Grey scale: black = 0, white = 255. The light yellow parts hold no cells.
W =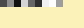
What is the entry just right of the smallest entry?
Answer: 212
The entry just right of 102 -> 46
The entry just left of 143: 74

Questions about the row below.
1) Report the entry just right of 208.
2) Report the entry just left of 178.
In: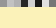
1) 24
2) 194

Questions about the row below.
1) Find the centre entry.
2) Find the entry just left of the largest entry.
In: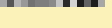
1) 138
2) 43

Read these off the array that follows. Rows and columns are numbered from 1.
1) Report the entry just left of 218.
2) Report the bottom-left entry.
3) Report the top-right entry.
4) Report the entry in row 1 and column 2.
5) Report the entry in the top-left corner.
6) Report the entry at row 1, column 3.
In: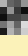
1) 100
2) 26
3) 147
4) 100
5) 178
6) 85

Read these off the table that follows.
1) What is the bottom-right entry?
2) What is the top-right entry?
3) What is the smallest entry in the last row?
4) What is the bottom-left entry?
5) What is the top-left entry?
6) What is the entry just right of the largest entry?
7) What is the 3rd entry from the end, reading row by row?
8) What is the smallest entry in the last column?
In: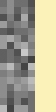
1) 111
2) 81
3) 68
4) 186
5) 111
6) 141
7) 156
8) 68

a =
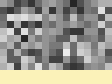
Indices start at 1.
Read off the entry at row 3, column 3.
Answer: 207
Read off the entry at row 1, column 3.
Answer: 66
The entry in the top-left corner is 161
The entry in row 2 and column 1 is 81
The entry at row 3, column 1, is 109
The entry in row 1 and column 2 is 134
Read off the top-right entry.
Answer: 175
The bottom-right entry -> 191
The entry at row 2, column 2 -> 54
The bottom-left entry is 175
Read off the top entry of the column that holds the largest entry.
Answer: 109
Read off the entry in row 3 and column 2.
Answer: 223
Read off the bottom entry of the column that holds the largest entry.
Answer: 81

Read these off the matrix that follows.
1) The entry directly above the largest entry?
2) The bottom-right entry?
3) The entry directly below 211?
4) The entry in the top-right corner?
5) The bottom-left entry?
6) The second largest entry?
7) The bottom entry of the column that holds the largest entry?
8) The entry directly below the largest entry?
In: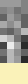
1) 184
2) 42
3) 68
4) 130
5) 84
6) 211
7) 184
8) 184

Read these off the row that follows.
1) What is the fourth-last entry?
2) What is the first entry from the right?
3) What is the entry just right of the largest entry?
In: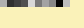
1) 163
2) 190
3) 120

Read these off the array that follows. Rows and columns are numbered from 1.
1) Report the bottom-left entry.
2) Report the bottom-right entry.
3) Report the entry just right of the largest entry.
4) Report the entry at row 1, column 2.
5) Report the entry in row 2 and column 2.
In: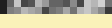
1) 31
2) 58
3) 114
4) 100
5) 126
